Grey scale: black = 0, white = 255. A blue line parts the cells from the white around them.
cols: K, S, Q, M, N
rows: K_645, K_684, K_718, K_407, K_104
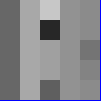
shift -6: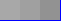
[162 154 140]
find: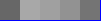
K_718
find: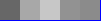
K_645
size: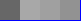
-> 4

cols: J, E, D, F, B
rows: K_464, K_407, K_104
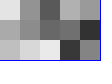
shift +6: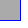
[176]
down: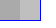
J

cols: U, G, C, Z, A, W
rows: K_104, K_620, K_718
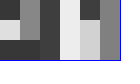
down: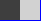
A
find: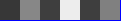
K_104
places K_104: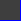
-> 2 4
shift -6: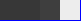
[ 49  49  56 231]
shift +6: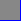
[141]
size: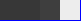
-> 4

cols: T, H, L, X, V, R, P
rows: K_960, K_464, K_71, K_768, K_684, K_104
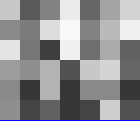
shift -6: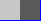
[194  83]
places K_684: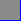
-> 0 4 5
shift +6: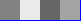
[136 240 109 170]
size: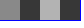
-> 4

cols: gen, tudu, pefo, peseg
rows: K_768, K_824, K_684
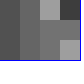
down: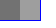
peseg
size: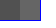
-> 2
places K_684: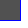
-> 0
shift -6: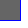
[95]

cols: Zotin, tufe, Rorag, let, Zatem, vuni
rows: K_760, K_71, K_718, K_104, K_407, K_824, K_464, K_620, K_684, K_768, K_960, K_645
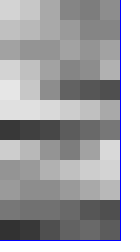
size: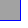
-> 1
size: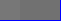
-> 3
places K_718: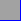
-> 0 3 5
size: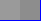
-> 2

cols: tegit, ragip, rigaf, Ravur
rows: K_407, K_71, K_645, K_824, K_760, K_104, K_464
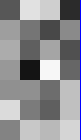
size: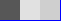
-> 3
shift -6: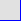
[219]
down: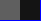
ragip
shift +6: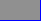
[150 150]
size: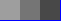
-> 3

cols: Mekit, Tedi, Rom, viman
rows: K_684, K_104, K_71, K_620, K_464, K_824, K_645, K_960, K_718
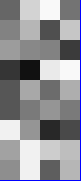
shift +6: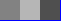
[136 188  85]
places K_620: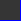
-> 0
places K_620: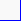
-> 3
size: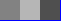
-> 3

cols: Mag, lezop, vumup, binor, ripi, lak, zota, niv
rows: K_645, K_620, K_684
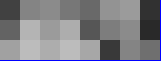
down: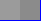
zota
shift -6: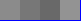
[133 113  99 141]
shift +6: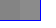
[138 145]
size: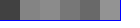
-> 6

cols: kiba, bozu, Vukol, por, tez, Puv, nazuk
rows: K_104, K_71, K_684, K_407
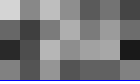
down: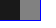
nazuk
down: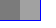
tez
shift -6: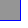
[143]
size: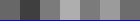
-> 7
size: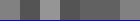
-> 7

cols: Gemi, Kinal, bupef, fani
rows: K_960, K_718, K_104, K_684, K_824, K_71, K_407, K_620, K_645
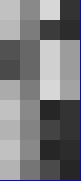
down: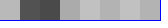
Gemi
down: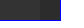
fani

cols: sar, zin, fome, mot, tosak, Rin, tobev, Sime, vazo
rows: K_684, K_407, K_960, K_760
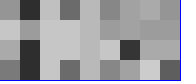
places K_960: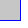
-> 2 3 5
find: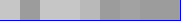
K_407
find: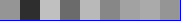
K_684
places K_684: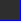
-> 1
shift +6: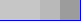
[204 204 191 162]
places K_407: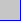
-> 0 2 3

